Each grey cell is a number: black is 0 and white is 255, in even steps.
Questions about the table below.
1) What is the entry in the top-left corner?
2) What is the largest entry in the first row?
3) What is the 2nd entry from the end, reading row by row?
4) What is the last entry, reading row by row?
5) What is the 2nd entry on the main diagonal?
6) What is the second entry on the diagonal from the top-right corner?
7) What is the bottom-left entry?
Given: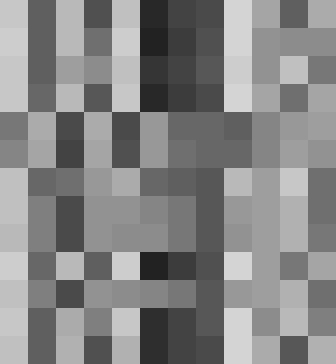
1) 199
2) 212
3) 87
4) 177
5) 95
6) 140
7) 192

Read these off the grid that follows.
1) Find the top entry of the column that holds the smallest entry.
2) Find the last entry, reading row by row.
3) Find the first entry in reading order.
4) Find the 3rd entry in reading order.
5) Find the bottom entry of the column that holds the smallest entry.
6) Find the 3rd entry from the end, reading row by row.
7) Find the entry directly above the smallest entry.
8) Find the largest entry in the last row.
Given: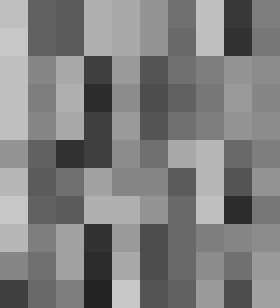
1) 176
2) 162
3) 191
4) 91
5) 36
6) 154
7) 44
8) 199

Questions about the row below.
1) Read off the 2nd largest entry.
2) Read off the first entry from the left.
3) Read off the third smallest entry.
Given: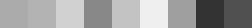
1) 209
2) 171
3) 136

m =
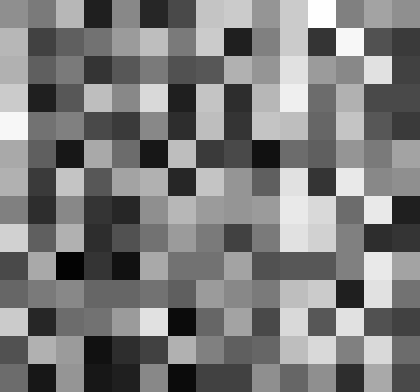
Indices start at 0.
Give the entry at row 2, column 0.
177
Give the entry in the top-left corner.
143
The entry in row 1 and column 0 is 183
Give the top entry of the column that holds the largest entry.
254
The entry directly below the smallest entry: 136
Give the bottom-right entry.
73
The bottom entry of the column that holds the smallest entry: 149
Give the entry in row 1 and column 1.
65
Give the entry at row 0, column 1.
122
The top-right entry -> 143
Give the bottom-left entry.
108
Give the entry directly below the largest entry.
52
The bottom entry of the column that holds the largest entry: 143
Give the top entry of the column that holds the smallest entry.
183
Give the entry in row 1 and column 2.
95
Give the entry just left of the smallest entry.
169
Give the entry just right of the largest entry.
128

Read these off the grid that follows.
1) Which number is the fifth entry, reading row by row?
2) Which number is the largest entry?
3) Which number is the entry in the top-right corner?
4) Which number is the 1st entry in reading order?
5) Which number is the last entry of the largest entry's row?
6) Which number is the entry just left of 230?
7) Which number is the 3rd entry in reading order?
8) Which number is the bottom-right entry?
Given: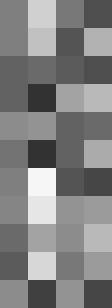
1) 127
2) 246
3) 78
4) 127
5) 70
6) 133
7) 120
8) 70

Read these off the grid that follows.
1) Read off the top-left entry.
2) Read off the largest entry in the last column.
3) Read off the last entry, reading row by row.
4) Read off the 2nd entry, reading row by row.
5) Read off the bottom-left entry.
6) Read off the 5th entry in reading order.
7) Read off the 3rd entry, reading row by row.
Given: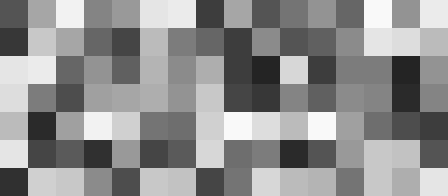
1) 84
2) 235
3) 229
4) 166
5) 48
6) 153
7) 242
